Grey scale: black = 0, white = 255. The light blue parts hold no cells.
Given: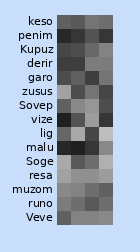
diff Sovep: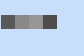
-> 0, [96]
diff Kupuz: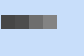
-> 2, [103]
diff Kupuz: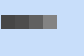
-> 2, [103]
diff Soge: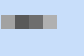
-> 0, [169]

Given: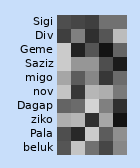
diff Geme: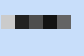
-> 2, [85]
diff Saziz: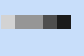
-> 0, [203]
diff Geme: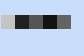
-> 0, [203]

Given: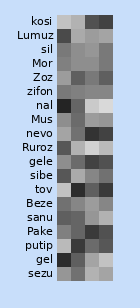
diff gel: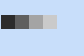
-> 3, [194]
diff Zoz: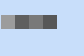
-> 3, [95]

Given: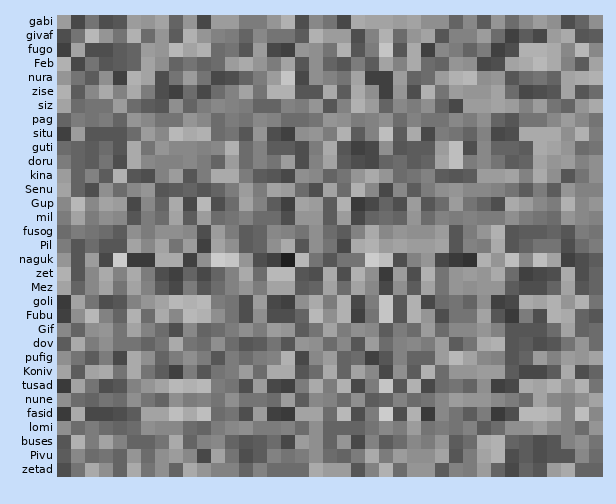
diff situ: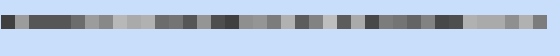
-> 33, [170]
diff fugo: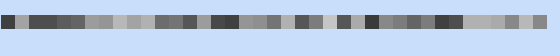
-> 26, [64]
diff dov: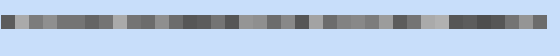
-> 22, [156]
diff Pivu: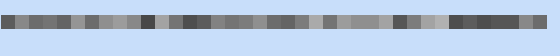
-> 23, [124]
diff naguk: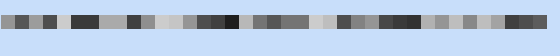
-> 3, [72]

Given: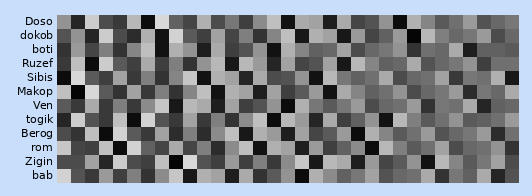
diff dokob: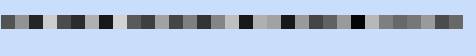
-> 7, [18]
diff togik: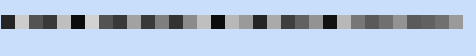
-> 25, [127]
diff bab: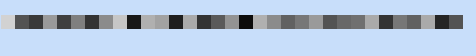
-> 22, [162]

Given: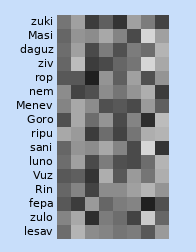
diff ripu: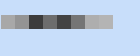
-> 1, [154]
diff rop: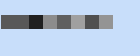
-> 3, [148]
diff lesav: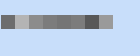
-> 3, [132]
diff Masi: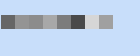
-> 4, [132]
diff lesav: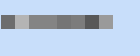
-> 2, [140]

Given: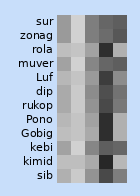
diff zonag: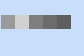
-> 4, [87]
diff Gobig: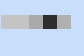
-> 0, [190]
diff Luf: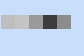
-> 0, [183]
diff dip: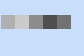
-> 0, [170]
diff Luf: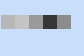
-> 3, [61]
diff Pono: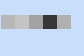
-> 3, [46]
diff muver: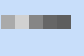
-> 0, [162]

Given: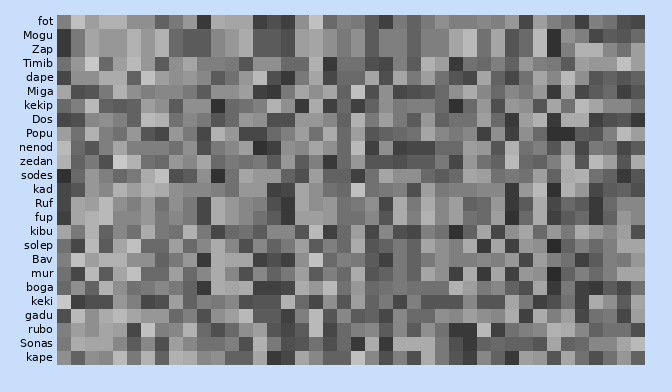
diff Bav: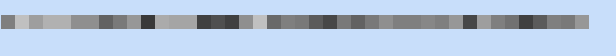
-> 23, [64]
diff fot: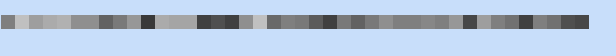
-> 3, [177]
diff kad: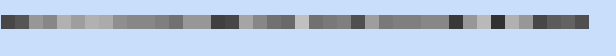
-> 18, [143]
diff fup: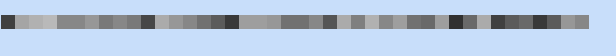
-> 39, [98]
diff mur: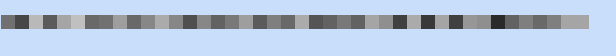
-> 7, [105]

